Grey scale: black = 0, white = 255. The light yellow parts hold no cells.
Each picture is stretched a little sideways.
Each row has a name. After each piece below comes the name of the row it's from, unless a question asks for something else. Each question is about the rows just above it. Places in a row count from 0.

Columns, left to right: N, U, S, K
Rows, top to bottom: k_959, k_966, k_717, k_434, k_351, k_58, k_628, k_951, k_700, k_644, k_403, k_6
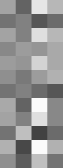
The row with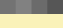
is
k_628
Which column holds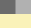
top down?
K
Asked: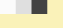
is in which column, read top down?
S
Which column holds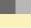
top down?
K
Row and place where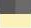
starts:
k_966, 2
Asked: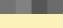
k_966
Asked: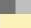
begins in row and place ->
k_644, 0

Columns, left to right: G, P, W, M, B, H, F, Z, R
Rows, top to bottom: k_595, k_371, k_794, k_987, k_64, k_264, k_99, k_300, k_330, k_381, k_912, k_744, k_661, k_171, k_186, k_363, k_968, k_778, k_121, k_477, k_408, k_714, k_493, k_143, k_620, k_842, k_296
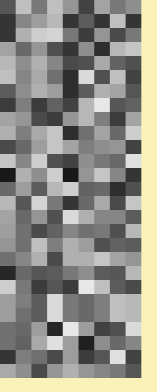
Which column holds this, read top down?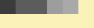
W
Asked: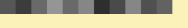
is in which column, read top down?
Z
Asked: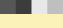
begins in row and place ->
k_408, 3
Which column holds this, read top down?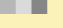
R

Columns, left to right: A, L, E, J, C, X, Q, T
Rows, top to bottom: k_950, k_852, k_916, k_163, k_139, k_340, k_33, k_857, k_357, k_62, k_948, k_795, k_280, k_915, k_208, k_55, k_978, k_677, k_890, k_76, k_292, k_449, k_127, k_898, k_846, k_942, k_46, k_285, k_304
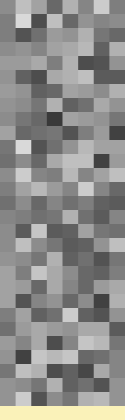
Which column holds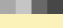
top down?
X
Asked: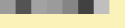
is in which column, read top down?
L
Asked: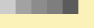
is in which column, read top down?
L
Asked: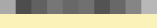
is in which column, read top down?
E
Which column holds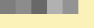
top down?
T

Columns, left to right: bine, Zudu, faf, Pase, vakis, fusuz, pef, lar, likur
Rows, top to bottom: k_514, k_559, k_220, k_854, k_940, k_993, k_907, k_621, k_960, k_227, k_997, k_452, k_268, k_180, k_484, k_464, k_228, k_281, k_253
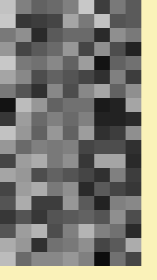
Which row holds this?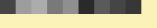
k_180
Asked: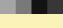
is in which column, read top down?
bine
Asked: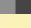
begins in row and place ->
k_281, 5
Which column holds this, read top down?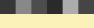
likur

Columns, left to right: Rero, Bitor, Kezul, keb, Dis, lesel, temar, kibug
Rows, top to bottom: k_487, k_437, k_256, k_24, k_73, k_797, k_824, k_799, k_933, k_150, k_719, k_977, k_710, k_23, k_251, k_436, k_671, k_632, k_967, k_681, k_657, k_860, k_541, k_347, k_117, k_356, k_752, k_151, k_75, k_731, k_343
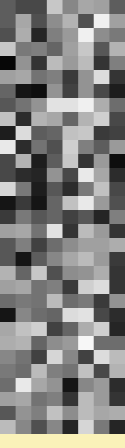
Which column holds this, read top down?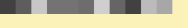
Kezul
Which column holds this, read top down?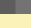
Kezul

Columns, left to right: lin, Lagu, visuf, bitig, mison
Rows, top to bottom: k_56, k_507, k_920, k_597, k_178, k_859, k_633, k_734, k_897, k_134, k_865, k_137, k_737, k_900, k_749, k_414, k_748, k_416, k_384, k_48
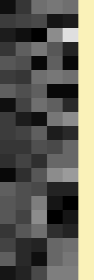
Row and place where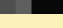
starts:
k_633, 1
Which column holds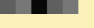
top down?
bitig
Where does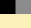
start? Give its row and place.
k_920, 2
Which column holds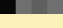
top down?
visuf
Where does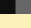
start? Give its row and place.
k_384, 2
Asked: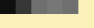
k_56

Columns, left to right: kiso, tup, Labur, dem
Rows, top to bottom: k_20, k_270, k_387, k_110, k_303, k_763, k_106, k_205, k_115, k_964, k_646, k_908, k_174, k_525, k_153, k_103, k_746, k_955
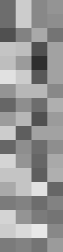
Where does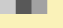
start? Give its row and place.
k_763, 1
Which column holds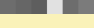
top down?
Labur
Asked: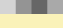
k_908
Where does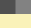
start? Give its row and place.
k_387, 0
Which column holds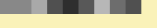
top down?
Labur
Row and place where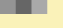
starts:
k_908, 1
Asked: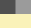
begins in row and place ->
k_115, 2

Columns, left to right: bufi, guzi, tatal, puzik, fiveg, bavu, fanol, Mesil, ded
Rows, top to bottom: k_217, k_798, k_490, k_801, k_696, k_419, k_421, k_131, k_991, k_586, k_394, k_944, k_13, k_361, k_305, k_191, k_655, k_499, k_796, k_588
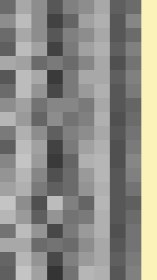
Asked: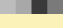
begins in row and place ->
k_419, 1
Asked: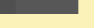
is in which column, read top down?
Mesil
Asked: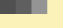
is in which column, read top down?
tatal

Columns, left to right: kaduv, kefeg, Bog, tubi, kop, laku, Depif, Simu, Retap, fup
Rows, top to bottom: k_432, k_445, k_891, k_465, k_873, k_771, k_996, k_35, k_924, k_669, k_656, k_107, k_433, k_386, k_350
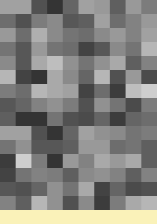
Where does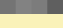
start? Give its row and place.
k_433, 1
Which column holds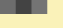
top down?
laku
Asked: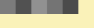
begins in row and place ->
k_35, 4
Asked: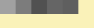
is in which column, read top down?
kop
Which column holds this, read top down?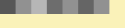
Depif

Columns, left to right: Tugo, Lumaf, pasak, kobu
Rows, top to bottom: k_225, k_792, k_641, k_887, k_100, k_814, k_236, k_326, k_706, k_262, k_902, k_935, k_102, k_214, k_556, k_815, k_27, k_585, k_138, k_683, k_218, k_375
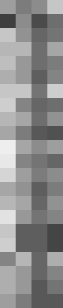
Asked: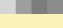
k_102
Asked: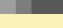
k_375

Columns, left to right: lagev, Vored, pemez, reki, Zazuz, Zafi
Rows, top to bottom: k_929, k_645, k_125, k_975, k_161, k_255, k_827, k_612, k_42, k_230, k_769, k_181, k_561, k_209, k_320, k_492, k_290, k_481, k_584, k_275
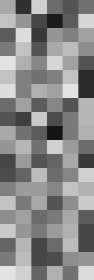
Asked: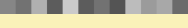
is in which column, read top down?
pemez
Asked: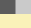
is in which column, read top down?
pemez
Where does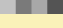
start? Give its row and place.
k_320, 0

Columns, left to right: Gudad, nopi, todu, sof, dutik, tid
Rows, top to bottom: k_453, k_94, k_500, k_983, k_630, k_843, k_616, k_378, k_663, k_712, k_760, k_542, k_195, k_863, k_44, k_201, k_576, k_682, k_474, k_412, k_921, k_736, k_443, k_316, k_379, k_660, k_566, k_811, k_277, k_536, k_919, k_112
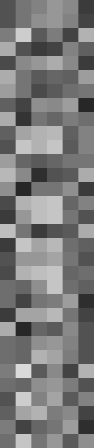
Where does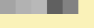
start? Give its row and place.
k_712, 1
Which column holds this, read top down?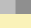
todu
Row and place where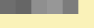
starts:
k_811, 0
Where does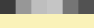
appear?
k_201

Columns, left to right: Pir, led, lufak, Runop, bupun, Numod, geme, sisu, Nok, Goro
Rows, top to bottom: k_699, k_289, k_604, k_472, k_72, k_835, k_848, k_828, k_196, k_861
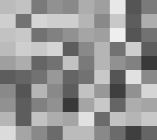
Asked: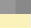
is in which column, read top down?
Runop
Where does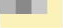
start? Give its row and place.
k_289, 5
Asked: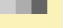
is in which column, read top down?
led
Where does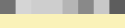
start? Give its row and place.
k_289, 1

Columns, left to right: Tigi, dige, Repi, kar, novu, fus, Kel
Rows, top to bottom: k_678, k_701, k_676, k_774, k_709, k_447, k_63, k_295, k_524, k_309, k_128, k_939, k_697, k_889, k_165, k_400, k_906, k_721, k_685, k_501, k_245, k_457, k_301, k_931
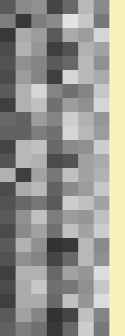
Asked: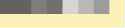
k_309
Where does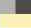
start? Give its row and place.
k_939, 2

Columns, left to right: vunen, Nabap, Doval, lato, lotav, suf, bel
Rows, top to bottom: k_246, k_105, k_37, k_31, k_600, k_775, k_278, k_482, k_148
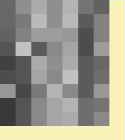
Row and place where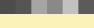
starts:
k_775, 0
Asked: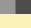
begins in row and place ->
k_37, 4
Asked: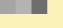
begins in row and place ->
k_482, 3
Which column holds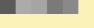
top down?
Doval
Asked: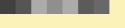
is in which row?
k_600
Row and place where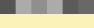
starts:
k_600, 1

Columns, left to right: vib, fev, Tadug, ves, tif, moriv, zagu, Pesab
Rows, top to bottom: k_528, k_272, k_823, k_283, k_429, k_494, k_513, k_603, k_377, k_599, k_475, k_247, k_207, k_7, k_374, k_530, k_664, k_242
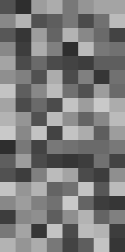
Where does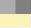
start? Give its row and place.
k_283, 2
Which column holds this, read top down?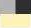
tif
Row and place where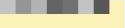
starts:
k_7, 0
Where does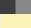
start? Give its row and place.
k_530, 0

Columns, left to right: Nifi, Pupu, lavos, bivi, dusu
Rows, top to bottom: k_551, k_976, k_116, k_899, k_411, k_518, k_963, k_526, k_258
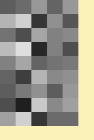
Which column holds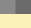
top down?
bivi
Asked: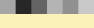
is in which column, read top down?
lavos
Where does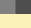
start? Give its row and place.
k_899, 3
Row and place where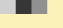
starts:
k_976, 1
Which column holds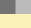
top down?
Nifi

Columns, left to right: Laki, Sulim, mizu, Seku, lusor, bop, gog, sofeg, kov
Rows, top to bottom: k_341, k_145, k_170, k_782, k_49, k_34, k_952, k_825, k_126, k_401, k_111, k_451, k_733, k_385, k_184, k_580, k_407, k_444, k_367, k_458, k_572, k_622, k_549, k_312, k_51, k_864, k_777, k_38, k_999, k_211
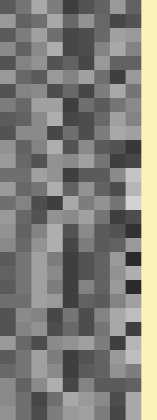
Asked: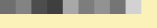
k_184
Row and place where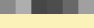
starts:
k_126, 2
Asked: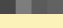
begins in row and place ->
k_444, 4
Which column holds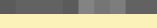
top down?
gog
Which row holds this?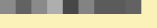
k_38
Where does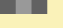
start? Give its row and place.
k_341, 6
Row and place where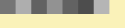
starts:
k_385, 2

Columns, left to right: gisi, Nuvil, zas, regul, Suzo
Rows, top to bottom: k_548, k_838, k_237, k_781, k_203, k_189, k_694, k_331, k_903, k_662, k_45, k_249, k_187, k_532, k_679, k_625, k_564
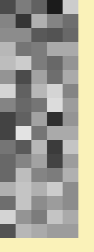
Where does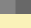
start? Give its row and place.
k_331, 0
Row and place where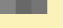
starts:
k_331, 0
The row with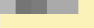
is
k_781
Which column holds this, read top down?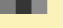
Nuvil
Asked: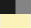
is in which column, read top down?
regul
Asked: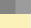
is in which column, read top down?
Suzo
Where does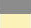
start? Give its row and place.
k_237, 0

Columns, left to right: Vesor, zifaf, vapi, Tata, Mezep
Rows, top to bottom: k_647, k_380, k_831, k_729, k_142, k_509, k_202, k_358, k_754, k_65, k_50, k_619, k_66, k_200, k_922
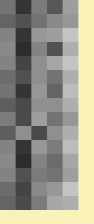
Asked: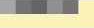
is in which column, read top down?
Tata
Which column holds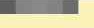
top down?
Vesor
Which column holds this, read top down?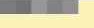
vapi
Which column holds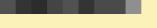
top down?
zifaf
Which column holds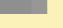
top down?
vapi
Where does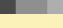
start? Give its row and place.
k_358, 1

